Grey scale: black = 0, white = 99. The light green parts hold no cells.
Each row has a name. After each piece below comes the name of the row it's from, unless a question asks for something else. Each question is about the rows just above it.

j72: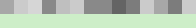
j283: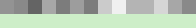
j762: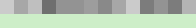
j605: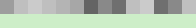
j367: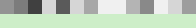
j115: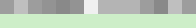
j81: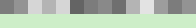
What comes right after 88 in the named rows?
61
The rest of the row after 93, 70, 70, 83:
65, 53
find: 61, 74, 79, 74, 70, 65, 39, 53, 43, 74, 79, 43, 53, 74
j605
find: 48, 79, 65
j72
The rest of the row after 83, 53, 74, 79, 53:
53, 39, 48, 79, 65, 48, 79
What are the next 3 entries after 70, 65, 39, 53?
43, 74, 79

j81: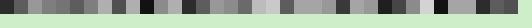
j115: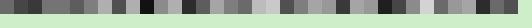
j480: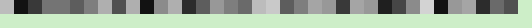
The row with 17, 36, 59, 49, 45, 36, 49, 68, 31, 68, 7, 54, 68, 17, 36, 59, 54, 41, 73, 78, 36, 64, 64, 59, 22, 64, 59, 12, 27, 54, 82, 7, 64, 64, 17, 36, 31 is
j81
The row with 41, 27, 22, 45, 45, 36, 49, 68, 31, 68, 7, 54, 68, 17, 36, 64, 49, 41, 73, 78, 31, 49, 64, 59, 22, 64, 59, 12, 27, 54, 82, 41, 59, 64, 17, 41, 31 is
j115
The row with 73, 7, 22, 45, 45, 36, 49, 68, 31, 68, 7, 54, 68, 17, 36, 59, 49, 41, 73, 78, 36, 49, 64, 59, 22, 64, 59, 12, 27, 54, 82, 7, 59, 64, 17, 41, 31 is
j480
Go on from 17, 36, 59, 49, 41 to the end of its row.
73, 78, 36, 49, 64, 59, 22, 64, 59, 12, 27, 54, 82, 7, 59, 64, 17, 41, 31

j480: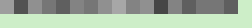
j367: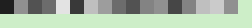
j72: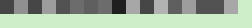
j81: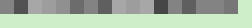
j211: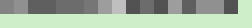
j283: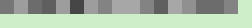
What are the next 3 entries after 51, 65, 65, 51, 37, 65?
56, 42, 42
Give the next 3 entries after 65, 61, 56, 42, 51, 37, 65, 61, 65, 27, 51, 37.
51, 51, 46
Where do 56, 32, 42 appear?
j367
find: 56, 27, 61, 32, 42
j72
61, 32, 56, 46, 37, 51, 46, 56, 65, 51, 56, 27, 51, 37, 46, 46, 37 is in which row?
j480
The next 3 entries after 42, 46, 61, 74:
32, 42, 32

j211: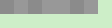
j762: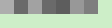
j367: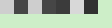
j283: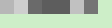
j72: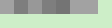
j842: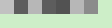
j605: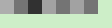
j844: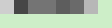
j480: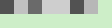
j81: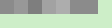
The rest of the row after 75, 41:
80, 80, 32, 71
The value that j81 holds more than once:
54
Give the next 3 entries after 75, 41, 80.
80, 32, 71
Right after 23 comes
84
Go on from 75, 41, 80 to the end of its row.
80, 32, 71
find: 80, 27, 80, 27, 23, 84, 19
j367

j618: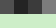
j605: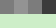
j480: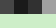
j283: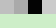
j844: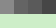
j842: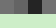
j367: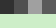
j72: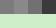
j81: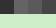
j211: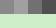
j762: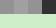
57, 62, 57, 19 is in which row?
j762
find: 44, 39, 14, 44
j842

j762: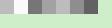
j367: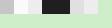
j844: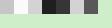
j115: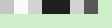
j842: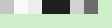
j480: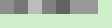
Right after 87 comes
92
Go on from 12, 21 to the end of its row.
82, 34
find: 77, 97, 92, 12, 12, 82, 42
j842

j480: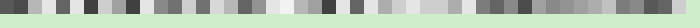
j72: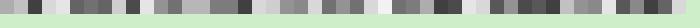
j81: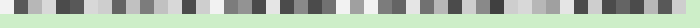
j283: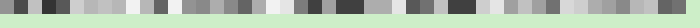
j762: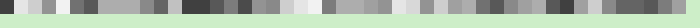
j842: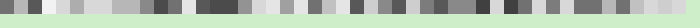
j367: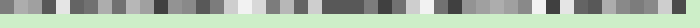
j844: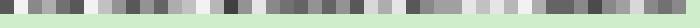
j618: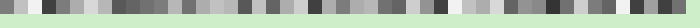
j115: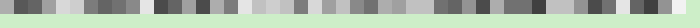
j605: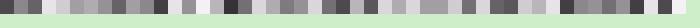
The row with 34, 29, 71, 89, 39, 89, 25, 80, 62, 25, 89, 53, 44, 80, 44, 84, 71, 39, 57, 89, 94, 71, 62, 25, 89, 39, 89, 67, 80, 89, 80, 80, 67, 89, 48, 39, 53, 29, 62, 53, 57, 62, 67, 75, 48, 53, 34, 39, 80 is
j480
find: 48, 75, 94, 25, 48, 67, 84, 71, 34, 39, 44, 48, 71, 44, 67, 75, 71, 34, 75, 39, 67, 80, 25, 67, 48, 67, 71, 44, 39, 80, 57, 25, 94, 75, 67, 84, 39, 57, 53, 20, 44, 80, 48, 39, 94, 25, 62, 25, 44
j618

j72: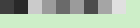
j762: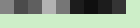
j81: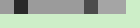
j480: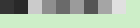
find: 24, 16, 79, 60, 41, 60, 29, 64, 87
j72
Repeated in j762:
11
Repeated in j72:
60

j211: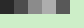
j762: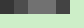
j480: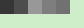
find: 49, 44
j480
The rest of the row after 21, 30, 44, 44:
26
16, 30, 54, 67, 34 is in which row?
j211
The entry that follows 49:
44

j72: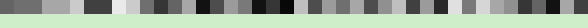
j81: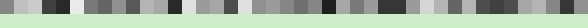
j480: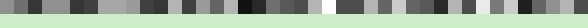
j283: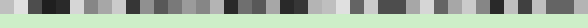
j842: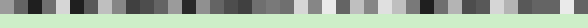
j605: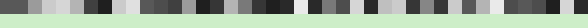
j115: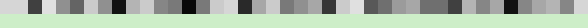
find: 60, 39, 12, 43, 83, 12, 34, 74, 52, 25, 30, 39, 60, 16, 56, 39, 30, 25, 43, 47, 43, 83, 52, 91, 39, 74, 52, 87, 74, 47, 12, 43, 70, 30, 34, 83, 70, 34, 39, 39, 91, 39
j842
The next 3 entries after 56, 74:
25, 60, 16
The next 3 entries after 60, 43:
65, 30, 56
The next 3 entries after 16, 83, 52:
65, 79, 21

